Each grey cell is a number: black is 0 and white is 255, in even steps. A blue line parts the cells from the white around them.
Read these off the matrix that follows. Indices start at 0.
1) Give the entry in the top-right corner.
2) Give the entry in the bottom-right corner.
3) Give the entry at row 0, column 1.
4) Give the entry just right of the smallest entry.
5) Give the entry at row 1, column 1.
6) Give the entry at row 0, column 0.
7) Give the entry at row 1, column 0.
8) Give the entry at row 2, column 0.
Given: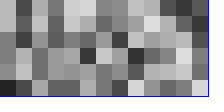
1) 87
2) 213
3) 73
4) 73
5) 93
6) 185
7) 185
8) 127

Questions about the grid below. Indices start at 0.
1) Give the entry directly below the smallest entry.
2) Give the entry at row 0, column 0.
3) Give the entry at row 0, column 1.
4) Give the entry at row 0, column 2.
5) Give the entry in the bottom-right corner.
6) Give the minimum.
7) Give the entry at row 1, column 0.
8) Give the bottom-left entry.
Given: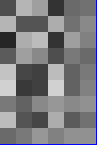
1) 91
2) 78
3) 181
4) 159
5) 145
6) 37
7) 181
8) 106
